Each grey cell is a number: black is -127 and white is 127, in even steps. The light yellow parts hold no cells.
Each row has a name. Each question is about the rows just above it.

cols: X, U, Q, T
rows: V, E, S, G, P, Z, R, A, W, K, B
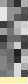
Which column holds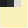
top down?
Q
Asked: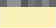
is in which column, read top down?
U
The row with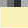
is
V
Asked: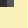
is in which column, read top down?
X
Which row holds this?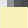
S
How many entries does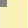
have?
1
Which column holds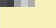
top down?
T

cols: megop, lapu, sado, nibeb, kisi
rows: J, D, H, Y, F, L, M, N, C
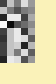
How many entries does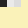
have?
3
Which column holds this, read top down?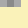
kisi
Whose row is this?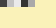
F
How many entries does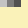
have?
3
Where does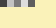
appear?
N
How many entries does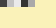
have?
5

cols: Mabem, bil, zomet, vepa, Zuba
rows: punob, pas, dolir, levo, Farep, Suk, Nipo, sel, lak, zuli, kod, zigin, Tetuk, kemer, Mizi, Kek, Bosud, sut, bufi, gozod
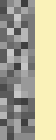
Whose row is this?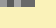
bufi
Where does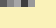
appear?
punob
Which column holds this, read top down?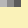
bil
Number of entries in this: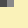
2
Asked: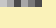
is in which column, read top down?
zomet

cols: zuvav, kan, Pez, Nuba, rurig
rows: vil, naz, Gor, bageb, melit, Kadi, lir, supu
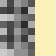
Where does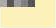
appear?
lir
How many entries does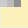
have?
3
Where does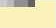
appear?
supu
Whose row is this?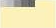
Gor

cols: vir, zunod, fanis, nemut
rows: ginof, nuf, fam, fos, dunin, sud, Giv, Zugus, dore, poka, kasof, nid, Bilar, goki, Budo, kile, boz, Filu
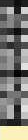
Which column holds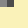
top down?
vir
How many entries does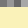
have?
4
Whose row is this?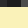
Filu
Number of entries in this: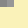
2

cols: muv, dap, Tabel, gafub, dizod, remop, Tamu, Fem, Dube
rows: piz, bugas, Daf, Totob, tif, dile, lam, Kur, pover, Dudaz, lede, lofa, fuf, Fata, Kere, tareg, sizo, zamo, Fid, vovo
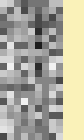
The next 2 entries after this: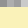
[-83   5]
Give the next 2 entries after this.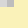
[-83  30]
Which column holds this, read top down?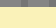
Tamu
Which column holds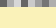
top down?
muv
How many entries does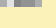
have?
6
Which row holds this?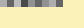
bugas
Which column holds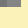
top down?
Tamu

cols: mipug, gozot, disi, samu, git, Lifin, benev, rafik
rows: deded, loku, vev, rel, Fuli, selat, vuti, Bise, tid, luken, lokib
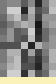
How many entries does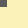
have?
1
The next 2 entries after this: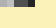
[-5 33]
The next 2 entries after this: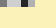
[-47 -21]
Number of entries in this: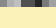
8

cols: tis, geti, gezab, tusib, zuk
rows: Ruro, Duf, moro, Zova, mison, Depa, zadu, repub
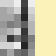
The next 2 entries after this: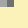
[-31  23]
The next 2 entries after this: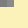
[-31  52]
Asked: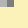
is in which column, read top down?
zuk
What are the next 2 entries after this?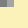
[-15 -31]
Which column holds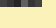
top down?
tusib
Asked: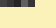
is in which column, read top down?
tusib

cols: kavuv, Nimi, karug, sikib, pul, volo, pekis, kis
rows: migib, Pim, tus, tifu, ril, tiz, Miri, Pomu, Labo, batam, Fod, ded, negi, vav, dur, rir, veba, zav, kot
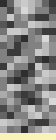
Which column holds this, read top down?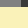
pul
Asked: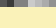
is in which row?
tifu
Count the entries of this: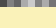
8

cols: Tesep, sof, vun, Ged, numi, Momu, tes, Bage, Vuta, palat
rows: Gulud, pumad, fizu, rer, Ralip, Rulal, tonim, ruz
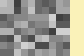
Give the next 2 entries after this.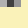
[ 49 -21]
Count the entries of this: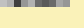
10
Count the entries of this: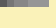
7
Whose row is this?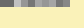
ruz
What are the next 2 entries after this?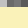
[37 37]
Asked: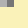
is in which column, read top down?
sof

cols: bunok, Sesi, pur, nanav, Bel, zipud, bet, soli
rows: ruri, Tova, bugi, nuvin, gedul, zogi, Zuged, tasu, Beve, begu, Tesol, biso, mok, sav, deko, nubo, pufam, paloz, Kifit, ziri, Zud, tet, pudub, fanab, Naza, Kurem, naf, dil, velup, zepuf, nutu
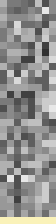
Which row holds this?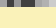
sav
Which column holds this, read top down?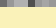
bunok
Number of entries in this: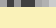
8
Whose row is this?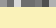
nuvin
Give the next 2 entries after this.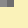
[-48  63]
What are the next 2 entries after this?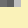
[-48  10]

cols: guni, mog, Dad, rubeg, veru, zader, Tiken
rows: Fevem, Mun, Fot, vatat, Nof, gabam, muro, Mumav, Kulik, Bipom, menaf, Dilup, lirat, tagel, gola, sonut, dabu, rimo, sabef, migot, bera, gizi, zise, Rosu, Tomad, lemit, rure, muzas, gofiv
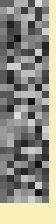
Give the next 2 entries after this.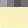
[-65  62]
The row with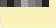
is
muro

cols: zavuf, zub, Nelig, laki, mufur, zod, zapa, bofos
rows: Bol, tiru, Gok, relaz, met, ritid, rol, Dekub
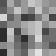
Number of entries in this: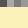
4
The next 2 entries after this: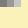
[54 25]

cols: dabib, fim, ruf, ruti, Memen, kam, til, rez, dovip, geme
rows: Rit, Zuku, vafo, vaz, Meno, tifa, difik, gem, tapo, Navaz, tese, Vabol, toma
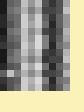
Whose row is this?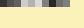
Vabol
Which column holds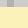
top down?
ruti
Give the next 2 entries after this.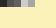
[ 89 -17]
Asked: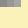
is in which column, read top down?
Memen
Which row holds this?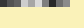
difik
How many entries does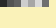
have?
7

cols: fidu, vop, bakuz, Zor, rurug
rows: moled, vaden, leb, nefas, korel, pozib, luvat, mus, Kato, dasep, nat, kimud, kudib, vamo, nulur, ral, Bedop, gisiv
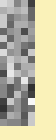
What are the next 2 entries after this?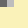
[31 -9]
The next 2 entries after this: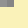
[  5 -24]
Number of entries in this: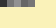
5
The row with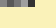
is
kudib
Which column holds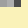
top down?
Zor
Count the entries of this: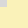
1

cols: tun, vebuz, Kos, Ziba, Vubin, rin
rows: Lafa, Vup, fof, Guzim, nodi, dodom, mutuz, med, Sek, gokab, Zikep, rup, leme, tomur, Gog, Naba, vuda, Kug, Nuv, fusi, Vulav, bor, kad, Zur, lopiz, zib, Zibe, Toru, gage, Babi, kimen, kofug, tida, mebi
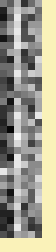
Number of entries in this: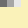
3
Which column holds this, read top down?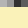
Ziba
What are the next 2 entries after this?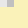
[11 24]
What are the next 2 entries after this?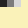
[ 38 -61]
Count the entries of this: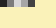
5
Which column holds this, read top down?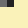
vebuz

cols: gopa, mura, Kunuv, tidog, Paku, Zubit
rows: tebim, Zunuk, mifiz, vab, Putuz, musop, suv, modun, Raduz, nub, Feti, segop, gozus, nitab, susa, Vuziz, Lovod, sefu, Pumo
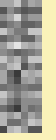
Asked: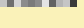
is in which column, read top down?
Kunuv
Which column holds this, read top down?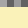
Paku

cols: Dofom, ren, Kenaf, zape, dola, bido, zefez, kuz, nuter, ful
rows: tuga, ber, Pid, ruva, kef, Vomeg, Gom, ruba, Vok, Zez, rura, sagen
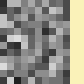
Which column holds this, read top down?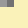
nuter
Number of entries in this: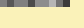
10
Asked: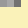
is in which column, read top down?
bido
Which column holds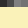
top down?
Kenaf
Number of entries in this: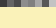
8
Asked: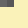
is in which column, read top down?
zefez
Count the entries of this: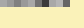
10

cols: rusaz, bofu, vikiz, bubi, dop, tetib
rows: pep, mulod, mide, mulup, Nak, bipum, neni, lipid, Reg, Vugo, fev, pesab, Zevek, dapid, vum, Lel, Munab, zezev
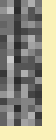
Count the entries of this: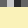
4
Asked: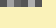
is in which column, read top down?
bubi
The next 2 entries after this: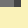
[-12 -42]

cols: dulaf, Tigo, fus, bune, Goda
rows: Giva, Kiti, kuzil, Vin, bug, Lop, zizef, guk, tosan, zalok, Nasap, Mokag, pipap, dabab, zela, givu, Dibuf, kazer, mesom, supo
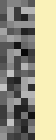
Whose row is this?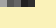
bug
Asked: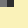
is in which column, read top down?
bune
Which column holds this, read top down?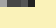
fus
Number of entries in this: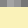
4

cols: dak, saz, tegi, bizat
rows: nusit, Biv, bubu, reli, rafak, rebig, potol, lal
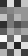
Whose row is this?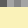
rafak
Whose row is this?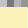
bubu
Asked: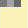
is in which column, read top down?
saz
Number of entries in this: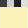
4
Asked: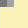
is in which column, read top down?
saz

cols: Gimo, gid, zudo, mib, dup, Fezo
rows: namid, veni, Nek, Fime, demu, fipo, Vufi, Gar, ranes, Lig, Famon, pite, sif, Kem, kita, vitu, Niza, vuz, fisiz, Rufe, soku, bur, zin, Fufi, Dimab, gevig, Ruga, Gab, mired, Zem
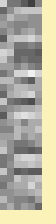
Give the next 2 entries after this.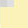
[84 69]
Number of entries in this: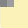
2
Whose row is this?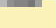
mired
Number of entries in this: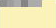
6
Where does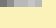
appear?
Fufi
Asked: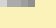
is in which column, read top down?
Fezo
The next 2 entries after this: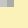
[57 69]

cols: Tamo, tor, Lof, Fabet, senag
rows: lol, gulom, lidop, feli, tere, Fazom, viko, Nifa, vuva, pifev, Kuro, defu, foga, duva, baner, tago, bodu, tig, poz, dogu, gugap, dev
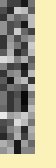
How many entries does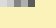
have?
5
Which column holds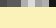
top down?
Lof
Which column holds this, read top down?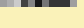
tor
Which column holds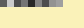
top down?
Lof
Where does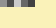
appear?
tere

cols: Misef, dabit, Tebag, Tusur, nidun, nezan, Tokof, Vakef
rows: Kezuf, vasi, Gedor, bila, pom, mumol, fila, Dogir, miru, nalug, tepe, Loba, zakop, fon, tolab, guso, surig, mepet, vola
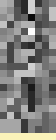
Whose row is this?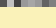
surig
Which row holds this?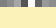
pom

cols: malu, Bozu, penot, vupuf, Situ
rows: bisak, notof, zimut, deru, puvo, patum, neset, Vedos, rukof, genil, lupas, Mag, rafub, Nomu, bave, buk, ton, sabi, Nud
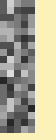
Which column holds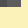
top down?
penot
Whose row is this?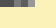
zimut
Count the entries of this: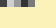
5
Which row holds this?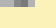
puvo

